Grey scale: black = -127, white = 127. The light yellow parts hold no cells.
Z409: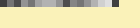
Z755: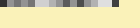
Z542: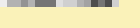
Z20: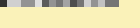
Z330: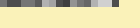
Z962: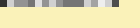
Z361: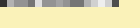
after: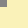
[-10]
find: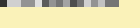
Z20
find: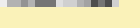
Z542
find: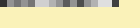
Z755
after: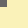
[50]
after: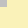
[-10]

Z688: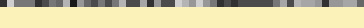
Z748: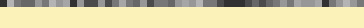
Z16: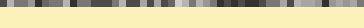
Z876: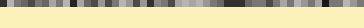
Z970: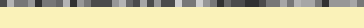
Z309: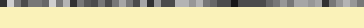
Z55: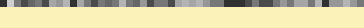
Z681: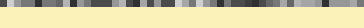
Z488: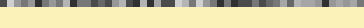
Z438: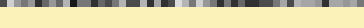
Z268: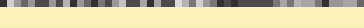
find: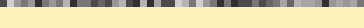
Z488
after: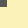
[-52]
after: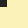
[38]
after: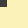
[-78]
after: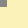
[-8]
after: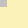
[-52]

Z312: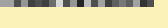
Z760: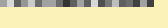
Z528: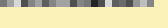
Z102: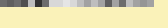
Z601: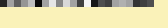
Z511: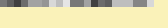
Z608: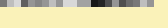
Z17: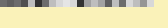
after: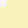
[-104]
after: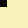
[34]
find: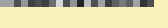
Z312
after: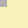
[34]
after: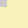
[-19]

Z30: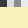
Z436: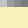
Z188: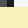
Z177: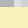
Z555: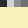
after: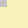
[27]
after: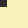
[82]
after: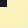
[119]
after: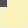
[-98]
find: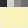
Z555

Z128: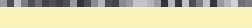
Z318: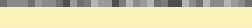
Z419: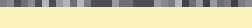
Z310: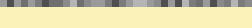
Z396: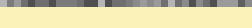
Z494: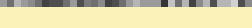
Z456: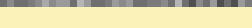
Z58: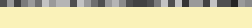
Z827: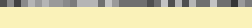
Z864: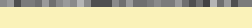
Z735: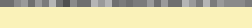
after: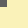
[10]
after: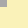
[10]

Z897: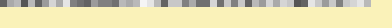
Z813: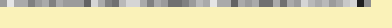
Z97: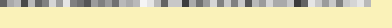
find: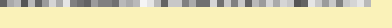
Z897
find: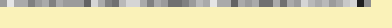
Z813
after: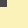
[57]

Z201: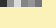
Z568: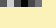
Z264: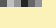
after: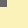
[21]
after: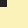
[-24]
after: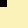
[-53]
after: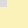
[5]
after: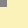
[21]
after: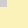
[-53]
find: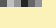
Z264

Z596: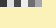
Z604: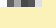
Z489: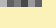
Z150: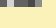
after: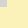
[-29]
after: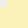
[-16]
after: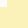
[-29]
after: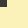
[96]
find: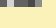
Z150
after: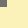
[41]

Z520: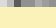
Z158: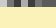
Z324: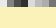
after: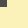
[-79]
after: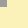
[17]
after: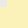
[2]
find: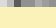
Z520
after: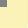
[-50]

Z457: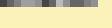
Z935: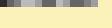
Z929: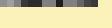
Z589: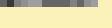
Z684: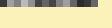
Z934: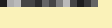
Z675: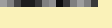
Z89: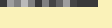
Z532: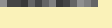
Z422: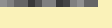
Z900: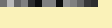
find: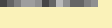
Z457
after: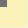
[58]
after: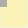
[58]
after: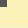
[0]

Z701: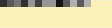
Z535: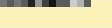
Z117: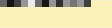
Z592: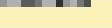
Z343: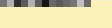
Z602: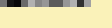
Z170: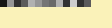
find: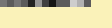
Z535
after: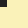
[22]
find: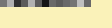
Z343
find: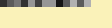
Z701
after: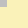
[-22]
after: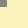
[22]

